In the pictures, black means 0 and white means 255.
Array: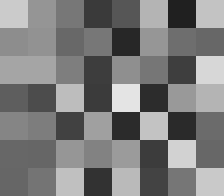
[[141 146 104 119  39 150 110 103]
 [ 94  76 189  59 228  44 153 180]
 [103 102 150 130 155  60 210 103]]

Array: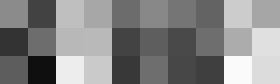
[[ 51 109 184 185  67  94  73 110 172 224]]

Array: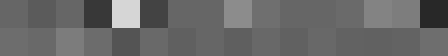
[[109 105 124 108  84 105  96 102  95 104  97 104  98  97  99 110]]

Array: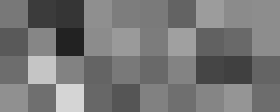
[[ 89 134  34 140 154 124 160  97 105 141]
 [144 111 213 103  85 129 111 133 149 109]]

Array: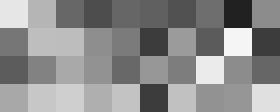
[[118 190 189 142 123  60 155  91 245  60]
 [168 199 207 175 195  60 193 146 150 224]]

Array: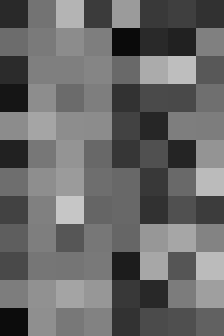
[[108 122 140 126  10  41  33 128]
 [ 21 141 107 126  50  74  73 111]
 [ 33 119 148 104  54  80  36 148]
 [ 66 128 198 101 104  49  80  60]
 [ 73 118 117 121  28 167  85 187]
 [ 12 143 120 130  50  75  79  97]]

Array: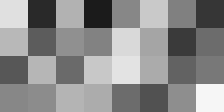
[[184  92 144 130 217 165  58 108]
 [135 140 180 172 108  81 142 246]]
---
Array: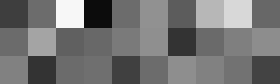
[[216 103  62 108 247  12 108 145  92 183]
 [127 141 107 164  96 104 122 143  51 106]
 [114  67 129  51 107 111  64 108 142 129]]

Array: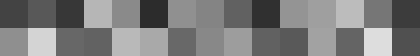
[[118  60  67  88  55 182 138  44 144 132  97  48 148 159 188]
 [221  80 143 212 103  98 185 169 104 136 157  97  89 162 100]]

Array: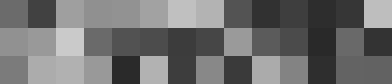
[[ 54 190 107  65 159 144 146 162 192 179  83  49  62  45]
 [105  51 145 153 202 106  82  76  60  70 154  91  75  41]
 [ 99  98 123 172 177 153  42 178  61 136  58 171 131  46]]

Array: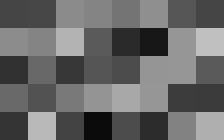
[[ 86  69  69  71 139 132 116 143]
 [150 192 140 132 179  90  42  23]
 [150  90  49 104  55  85  76 149]
 [ 60  59 105  82 121 148 168 150]
 [130 175  52 185  67  11  76  44]]

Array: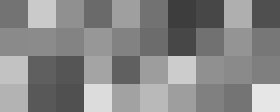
[[175  79 115 202 144 106 159 114  61  71]
 [148 119 138 139 131 151 130 108  71 113]
 [138 127 194  95  85 164  96 157 204 144]
 [116 230 179  88  80 220 162 185 158 128]]

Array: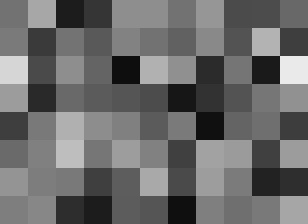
[[ 76 104 114 167  28  53 142 142 114 150  75]
 [179  62 122  58 115  89 130 114  97 137  83]
 [ 26 234 214  74 142 100  14 177 144  43 117]
 [118 145 156  41 105  91  85  76  22  50  83]
 [111  61  62 121 176 141 128  91 122  16 100]
 [ 64 156 106 128 190 118 157 129  64 162 155]
 [ 34  46 148 125 121  63  93 169  74 157 123]
 [121 166 126 135  45  28  92  85  15 127 111]]
